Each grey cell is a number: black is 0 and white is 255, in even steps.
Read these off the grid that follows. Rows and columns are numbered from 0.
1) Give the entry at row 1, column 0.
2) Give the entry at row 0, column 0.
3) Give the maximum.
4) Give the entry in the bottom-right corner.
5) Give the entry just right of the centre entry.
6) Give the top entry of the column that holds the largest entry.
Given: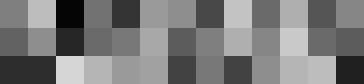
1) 98
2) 127
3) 214
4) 32
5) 127
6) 5

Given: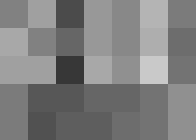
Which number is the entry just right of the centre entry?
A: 144
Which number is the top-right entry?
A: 123
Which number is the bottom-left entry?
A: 123
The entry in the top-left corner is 129
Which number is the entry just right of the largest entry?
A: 115
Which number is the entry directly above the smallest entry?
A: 102
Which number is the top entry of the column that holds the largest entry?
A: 180
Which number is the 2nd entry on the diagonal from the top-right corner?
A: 174
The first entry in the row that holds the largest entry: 160
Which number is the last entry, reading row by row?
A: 144

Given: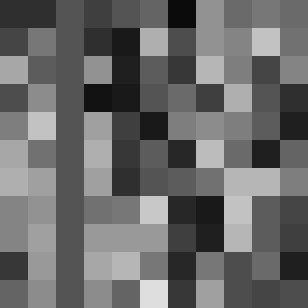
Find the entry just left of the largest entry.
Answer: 100
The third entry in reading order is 84
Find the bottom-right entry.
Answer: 77
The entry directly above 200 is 84
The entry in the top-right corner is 106
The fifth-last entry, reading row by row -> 55
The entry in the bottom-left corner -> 100
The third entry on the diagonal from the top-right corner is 126
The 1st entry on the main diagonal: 47
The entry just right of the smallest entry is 146
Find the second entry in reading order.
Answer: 47
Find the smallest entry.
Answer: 11
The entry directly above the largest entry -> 119
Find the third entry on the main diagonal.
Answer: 84
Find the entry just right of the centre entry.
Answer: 39
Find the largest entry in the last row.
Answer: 222
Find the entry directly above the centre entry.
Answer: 25
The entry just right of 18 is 25
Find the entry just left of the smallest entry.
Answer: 100
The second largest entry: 200
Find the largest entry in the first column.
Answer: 175
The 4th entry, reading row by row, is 63
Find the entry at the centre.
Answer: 92
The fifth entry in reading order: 84

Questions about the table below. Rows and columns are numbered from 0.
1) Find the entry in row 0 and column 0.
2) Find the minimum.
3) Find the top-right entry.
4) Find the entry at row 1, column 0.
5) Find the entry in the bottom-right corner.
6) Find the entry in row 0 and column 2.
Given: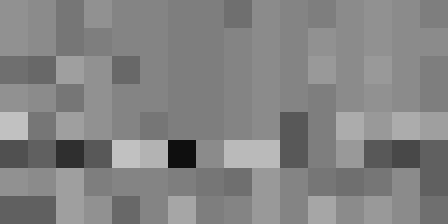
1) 145
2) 15
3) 126
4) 145
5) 111
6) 118

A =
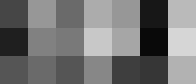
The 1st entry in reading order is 70
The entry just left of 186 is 23
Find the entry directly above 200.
172
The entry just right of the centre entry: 166
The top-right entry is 186
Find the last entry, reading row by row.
178

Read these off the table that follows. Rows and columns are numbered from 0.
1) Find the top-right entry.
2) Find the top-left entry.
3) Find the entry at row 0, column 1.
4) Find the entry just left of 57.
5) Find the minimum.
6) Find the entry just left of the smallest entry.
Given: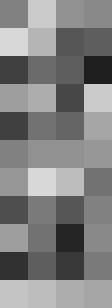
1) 137
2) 129
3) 203
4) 94
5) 30
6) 94

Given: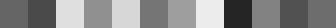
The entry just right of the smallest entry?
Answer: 130
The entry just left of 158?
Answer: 117
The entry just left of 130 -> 37
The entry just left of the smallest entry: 236

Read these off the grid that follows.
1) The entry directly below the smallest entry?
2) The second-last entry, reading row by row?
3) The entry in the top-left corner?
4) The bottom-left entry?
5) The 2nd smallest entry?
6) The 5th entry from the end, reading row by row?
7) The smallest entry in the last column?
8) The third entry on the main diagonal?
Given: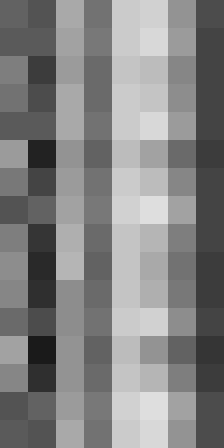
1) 47
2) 147
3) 98
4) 90
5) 34
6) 114
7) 53
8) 155
